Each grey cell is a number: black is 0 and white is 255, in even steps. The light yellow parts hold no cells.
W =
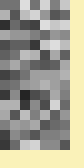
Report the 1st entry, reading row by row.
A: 115
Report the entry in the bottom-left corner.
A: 56
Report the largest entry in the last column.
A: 211
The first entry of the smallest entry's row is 56
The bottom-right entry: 86
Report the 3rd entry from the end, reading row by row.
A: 138
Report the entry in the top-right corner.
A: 199
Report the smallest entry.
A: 36
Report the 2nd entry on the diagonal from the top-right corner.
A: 86
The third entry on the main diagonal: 76
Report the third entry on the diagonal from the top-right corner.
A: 221
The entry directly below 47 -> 168
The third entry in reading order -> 221
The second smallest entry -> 47
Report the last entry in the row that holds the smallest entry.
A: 127
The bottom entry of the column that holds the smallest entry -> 199
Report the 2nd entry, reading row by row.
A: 115
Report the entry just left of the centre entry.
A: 115
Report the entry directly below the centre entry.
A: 159
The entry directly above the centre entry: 96
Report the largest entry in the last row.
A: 211

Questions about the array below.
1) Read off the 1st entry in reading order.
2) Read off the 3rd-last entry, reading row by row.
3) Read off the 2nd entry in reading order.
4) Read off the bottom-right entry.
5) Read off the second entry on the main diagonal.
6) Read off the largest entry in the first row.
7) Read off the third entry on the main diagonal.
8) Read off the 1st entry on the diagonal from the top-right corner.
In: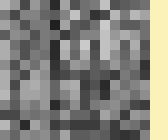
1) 183
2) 51
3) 152
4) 131
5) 72
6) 193
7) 81
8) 112

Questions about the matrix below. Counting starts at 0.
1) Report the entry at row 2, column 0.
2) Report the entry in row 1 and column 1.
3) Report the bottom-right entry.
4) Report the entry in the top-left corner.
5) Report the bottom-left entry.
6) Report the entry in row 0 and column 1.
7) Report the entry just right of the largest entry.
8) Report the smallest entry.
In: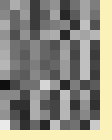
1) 173
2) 102
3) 202
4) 125
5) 234
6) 173
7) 113
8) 14

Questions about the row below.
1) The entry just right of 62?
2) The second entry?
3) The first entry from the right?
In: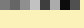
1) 172
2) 102
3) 80

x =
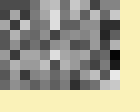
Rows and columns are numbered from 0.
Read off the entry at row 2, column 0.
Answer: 166
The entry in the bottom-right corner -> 200
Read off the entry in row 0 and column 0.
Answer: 76
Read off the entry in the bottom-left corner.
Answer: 104
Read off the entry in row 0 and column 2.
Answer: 76
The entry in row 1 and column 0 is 66
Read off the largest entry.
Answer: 232
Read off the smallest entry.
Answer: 5
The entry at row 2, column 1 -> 57
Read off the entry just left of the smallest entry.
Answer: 104
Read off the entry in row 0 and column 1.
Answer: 76
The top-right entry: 132
